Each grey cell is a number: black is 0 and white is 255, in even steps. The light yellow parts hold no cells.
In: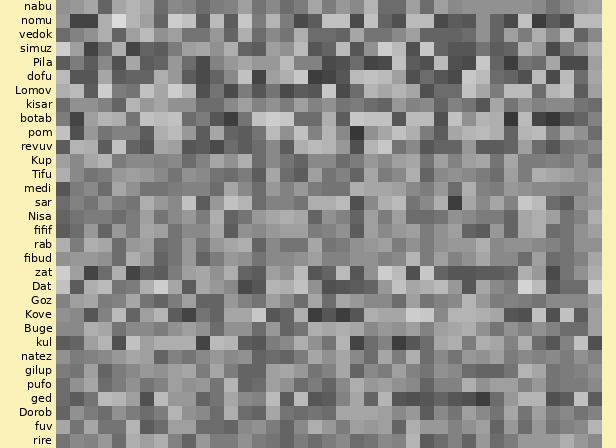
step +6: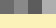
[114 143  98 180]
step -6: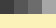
[ 55  80 102 160]
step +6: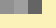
[151 165 106]
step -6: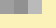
[153 139 180]

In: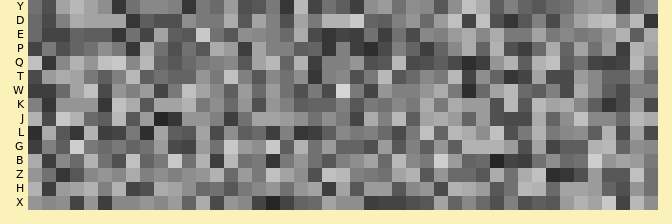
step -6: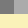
[115 165]
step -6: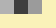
[172  56 149]
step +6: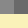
[142 112]
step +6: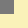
[127]
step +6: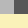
[190  93]
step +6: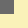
[112]
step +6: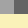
[169 106]

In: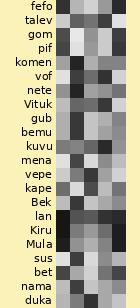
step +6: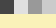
[ 75 230 159 209]
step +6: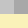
[202 174]
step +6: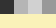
[ 56 187 215 159]
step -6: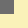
[103]
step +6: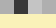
[181  62 202 181]

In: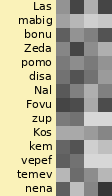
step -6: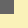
[95]
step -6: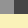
[141  63]
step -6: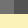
[108  77]
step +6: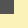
[89]

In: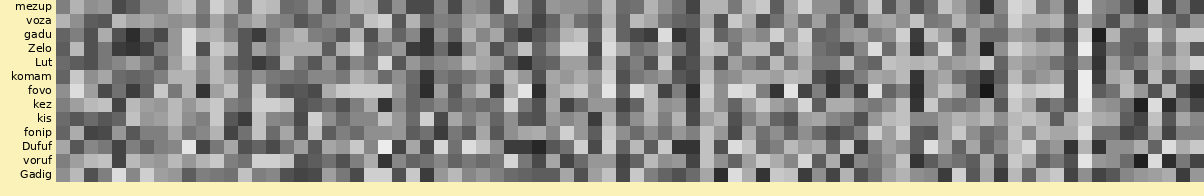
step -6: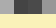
[166  62  68 145]
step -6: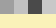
[153 187  68 194]

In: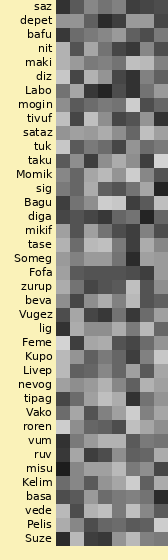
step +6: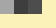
[172  68  83]
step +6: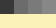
[ 62 114 128 141]

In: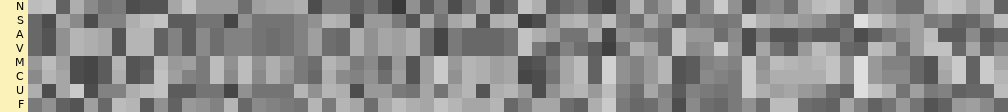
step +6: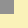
[151]
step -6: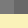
[116  98]
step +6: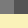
[128  90]

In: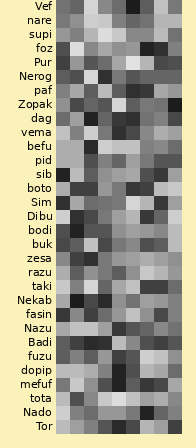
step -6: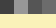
[ 58 145  79 102]
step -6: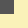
[79]
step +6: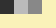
[ 54 193 142]

